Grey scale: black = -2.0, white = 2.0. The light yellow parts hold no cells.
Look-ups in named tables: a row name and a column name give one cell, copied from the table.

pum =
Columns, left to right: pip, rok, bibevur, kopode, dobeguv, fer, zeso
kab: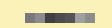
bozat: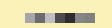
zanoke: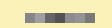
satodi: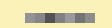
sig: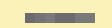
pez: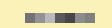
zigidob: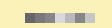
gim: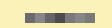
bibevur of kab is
-1.0
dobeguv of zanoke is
0.2
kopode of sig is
-0.3
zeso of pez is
0.0
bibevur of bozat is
1.0
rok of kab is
0.2

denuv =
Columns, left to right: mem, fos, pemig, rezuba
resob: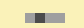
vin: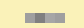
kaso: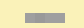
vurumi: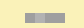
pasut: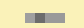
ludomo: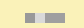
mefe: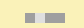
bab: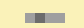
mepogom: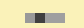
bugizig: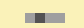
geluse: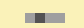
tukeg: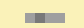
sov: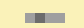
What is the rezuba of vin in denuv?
0.5
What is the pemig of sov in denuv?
0.5
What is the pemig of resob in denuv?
0.5
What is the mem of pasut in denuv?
0.5
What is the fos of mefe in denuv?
1.5
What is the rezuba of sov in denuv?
0.5
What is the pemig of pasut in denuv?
0.4
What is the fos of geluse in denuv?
-0.7
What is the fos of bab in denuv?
-0.3
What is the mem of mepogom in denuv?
0.4

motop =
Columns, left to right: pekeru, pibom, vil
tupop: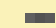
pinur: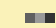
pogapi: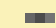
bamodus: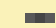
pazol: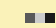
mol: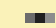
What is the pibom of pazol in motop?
1.2
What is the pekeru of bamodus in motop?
-0.6
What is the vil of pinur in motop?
-1.2
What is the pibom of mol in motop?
-1.5
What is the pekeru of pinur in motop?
-0.5
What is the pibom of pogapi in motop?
-0.8
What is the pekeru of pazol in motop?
-0.6
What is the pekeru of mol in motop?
-0.3

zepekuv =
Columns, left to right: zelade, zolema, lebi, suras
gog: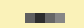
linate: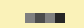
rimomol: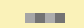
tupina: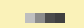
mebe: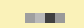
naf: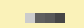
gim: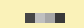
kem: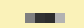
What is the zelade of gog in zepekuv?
-0.5
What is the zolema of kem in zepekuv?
-1.2
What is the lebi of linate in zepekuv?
0.0
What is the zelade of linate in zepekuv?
0.0
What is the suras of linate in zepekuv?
-1.4
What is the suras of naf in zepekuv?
-0.9
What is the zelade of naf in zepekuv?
1.2
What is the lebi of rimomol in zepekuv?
0.7
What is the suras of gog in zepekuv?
0.1
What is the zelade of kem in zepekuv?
0.0
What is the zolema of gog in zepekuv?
-1.3
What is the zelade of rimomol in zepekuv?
0.6
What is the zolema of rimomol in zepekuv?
-0.2
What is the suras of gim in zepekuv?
-1.1
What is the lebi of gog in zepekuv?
-0.4
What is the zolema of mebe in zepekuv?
0.9
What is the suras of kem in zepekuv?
0.8
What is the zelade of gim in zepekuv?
-0.9
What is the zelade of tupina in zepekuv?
1.0
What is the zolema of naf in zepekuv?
-0.5
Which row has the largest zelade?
naf

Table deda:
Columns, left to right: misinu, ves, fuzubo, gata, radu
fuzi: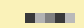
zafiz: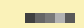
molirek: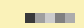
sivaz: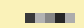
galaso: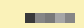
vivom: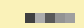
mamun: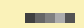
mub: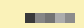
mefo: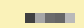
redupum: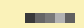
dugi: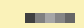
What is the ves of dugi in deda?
0.0
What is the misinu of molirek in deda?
-1.1
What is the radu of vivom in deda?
0.5
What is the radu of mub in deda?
0.2
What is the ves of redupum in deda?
-0.4
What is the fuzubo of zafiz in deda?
-0.1
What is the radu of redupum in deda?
-0.5
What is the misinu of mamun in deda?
-1.0
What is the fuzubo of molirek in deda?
1.2
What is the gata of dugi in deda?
0.1
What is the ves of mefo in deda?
0.6
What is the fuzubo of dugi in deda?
0.6
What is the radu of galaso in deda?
0.1
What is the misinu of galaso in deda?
-1.1
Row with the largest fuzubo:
molirek

